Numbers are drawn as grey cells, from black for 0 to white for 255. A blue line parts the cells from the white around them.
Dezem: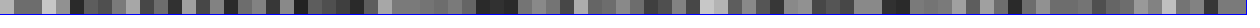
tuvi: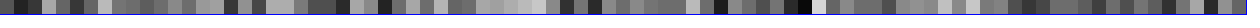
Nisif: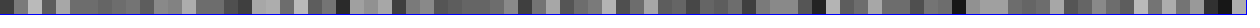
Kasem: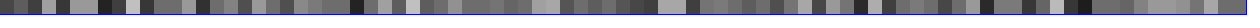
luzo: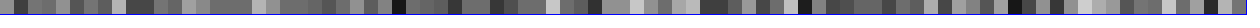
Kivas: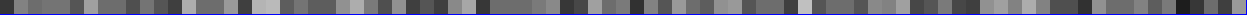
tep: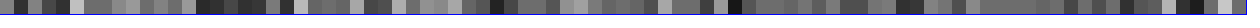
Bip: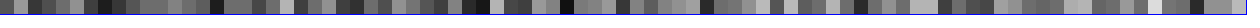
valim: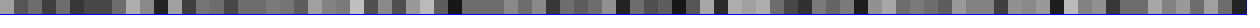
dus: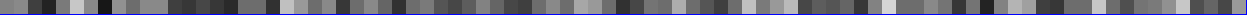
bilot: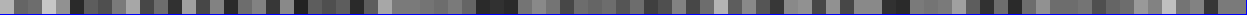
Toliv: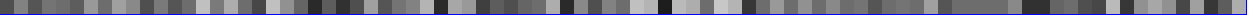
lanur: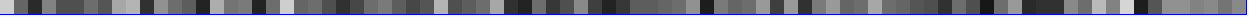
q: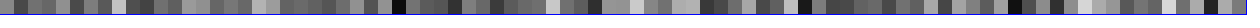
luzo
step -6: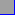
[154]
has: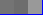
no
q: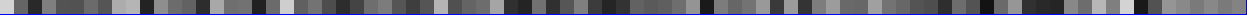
lanur
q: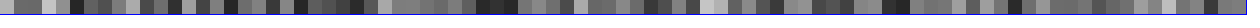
Dezem

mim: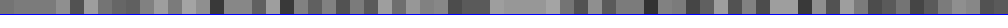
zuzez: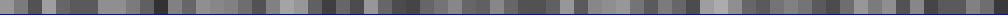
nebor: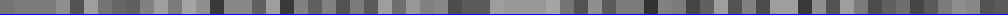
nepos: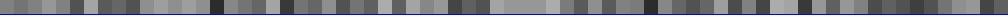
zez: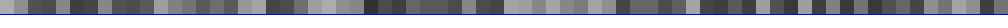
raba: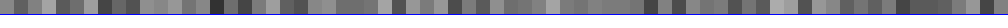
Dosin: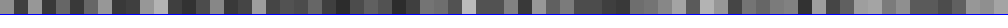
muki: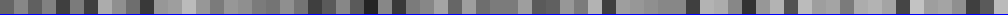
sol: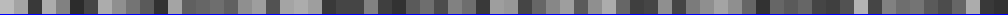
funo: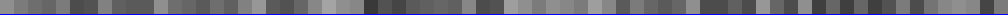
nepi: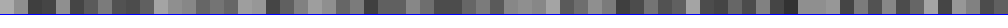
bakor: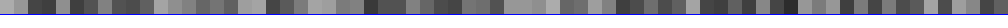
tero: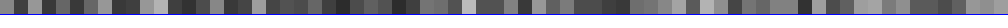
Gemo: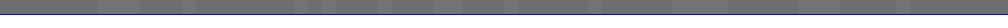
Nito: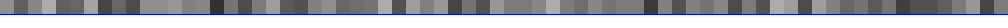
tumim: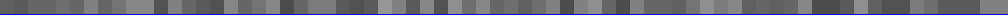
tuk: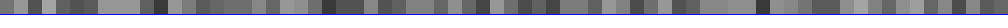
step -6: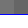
[110  96]
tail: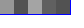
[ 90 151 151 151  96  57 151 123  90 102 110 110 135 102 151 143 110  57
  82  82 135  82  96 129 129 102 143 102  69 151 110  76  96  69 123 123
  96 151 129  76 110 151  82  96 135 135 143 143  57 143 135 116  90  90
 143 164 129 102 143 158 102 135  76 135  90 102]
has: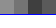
yes
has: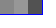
no
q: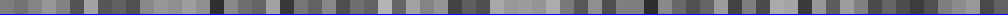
nepos
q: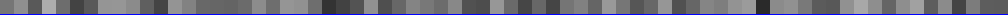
tuk
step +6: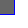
[108]

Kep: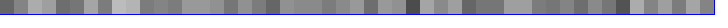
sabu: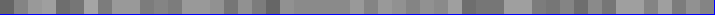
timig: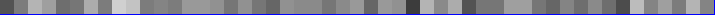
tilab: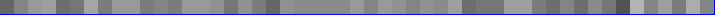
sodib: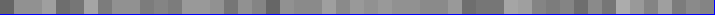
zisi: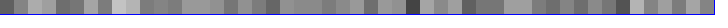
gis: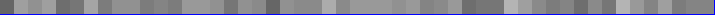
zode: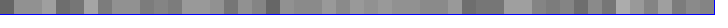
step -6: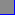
[132]
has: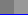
yes
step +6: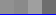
[151 144 165 116]
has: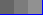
no
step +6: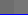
[116 124]

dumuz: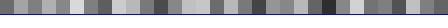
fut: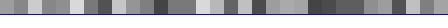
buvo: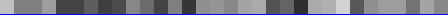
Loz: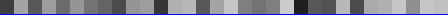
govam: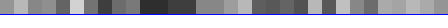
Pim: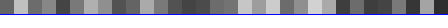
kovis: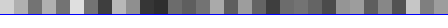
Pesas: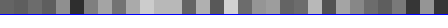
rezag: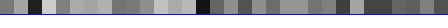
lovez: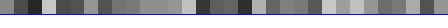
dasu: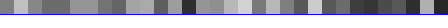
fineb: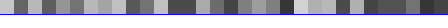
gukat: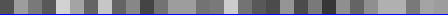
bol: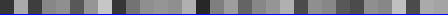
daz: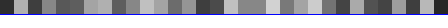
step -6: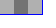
[170 109 170]
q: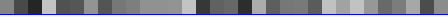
lovez
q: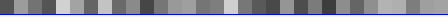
gukat
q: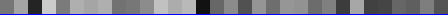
rezag
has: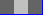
no
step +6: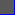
[94]
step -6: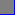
[121]

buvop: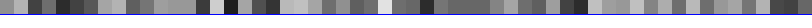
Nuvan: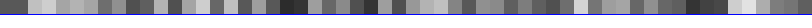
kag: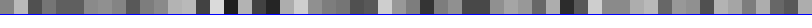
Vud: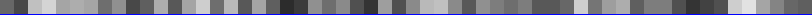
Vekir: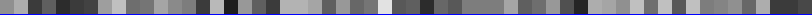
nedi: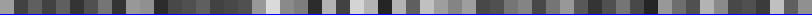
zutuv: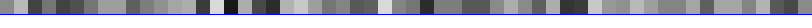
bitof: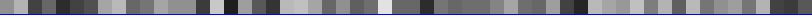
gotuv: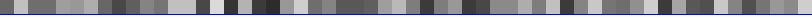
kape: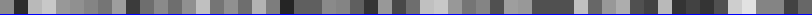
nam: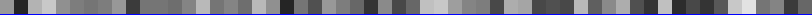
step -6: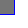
[111]
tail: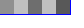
[192 125 132 144 103 173  59  59  72]

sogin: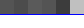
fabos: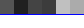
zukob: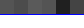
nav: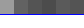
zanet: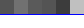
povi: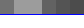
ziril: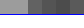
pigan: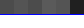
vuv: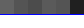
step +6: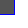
[90]
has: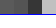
no
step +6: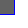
[104]
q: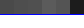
pigan
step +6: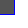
[90]

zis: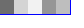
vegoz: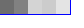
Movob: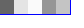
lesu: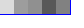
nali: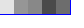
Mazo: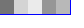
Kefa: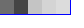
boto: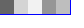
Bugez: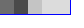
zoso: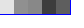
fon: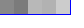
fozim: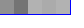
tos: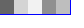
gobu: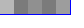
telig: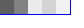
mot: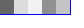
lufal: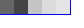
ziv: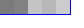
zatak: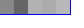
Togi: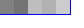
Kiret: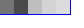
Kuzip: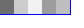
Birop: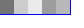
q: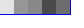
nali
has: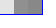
yes

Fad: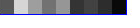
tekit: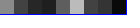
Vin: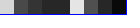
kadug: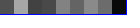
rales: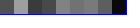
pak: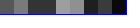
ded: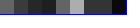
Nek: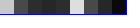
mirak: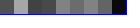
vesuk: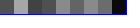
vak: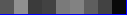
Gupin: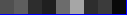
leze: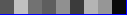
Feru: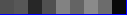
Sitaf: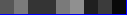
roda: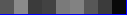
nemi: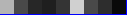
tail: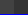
[9]
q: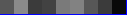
roda
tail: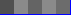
[9]

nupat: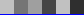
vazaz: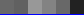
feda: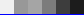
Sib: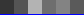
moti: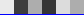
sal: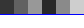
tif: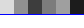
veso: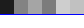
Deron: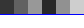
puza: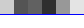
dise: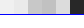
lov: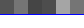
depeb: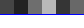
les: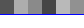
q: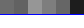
vazaz
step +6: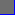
[116]
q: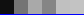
veso
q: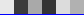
moti
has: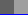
no
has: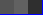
yes
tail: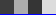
[173]

